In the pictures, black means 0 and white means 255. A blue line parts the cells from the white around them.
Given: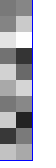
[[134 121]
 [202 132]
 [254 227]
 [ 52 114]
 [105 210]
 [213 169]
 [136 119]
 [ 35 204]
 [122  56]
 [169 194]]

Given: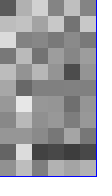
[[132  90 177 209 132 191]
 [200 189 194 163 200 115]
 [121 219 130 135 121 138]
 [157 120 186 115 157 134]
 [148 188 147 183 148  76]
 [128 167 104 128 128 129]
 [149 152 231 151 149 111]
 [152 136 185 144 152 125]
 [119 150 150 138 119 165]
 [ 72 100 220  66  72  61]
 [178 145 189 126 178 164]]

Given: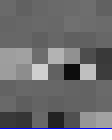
[[ 97 106  97 103 106 107 110]
 [107 101 103 105 104 112 109]
 [103 103 103  96 103  96  97]
 [ 57 158 161 109 179 145  77]
 [ 60 157 141 207  97  13 191]
 [106  99 104 103 103 100  99]
 [104 105  94 100  96  99  99]
 [162  57  53 104  34  80 151]]

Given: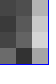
[[179  69  78]
 [201  58  89]
 [213  68  99]
 [165 107  50]]

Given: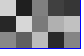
[[ 54 210  31 128  64]
 [193  39 215 122 176]
 [133 136  96 188  41]]

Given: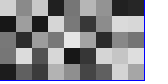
[[ 38 209 138 200  32 118 182 147  33]
 [215  23 158  25 214 121  55 140 218]
 [116 120  44 157 120 230 163  42 136]
 [222 118 220  82 215  23  54 213 197]
 [166  28  96  59 179 143  69  96 212]]
